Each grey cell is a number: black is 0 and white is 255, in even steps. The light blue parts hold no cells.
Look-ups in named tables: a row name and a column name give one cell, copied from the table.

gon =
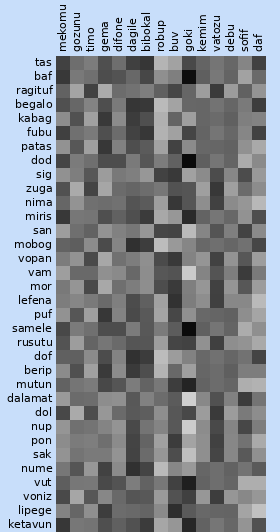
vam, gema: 144
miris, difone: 97
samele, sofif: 172
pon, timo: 126
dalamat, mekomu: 154
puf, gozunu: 86
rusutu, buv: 69
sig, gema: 156
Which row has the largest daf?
lipege

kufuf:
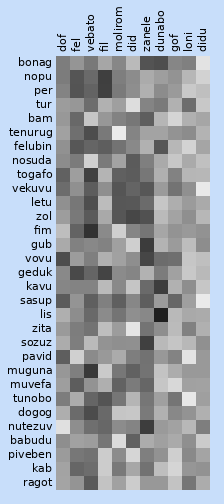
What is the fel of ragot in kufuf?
148
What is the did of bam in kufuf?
119
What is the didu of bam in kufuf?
166
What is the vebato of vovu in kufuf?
127
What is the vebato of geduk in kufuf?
101
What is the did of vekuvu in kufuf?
100
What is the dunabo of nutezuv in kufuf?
154
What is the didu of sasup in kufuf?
234
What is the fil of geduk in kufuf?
68
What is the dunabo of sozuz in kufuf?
185
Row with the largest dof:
nutezuv

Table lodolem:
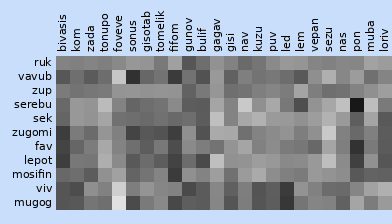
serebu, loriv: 122
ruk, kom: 128
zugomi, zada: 107
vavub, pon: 156
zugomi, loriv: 92
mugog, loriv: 154
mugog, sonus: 75
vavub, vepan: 143
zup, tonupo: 122
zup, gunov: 98
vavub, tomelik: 115
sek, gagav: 191
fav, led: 123
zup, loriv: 158
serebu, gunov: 93
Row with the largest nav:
serebu

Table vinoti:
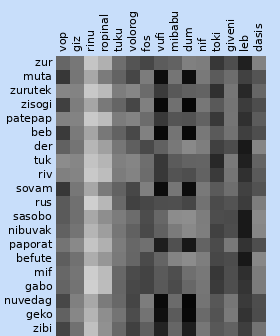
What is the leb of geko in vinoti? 51
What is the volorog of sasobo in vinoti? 108
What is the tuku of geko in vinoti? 116
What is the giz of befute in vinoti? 113
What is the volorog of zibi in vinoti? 64
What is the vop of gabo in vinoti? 100
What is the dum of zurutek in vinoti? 96
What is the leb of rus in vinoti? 60
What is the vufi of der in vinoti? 97
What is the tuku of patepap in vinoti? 124
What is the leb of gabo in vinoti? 52
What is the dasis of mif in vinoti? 124
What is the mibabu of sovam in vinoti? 118

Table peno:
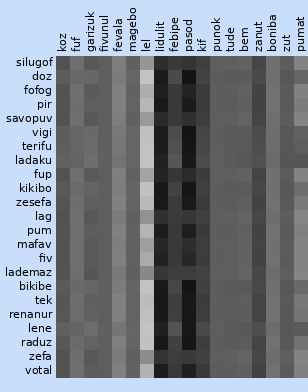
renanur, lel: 191
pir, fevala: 129
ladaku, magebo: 101
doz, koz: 92
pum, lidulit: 28
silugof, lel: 150
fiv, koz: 83
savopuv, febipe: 58
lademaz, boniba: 109

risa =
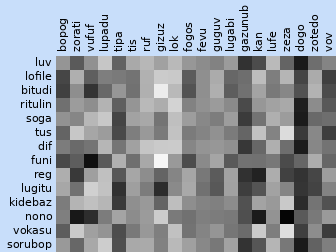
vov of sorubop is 127
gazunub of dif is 55
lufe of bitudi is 121
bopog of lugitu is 167
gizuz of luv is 161
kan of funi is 113
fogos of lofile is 92
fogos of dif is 134
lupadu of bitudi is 104
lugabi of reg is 162
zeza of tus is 220

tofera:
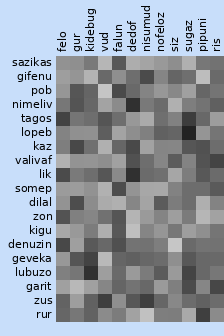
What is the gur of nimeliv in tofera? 84
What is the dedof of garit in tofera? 115
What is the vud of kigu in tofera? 175
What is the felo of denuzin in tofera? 72
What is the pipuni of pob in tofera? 102
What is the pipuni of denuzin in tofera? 115
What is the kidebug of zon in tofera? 134
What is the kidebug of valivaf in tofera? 148

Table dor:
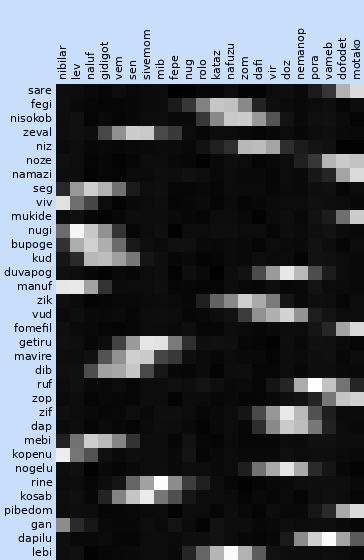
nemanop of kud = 4
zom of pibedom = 9
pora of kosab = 14
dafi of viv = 8
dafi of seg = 11
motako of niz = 2
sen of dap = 5
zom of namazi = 10
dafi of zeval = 6
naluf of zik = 4
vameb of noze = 180
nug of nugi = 12
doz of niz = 46
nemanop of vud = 148
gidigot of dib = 161
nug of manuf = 8
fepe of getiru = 122
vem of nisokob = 5
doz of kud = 12

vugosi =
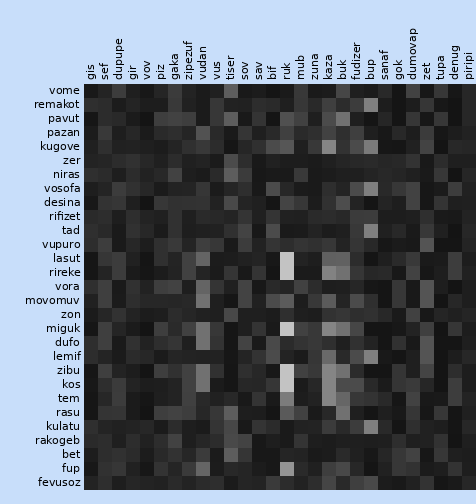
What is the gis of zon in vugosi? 27
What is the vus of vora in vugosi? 52
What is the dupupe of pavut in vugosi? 41
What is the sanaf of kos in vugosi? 27
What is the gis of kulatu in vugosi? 47
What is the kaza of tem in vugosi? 133
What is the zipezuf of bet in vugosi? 38

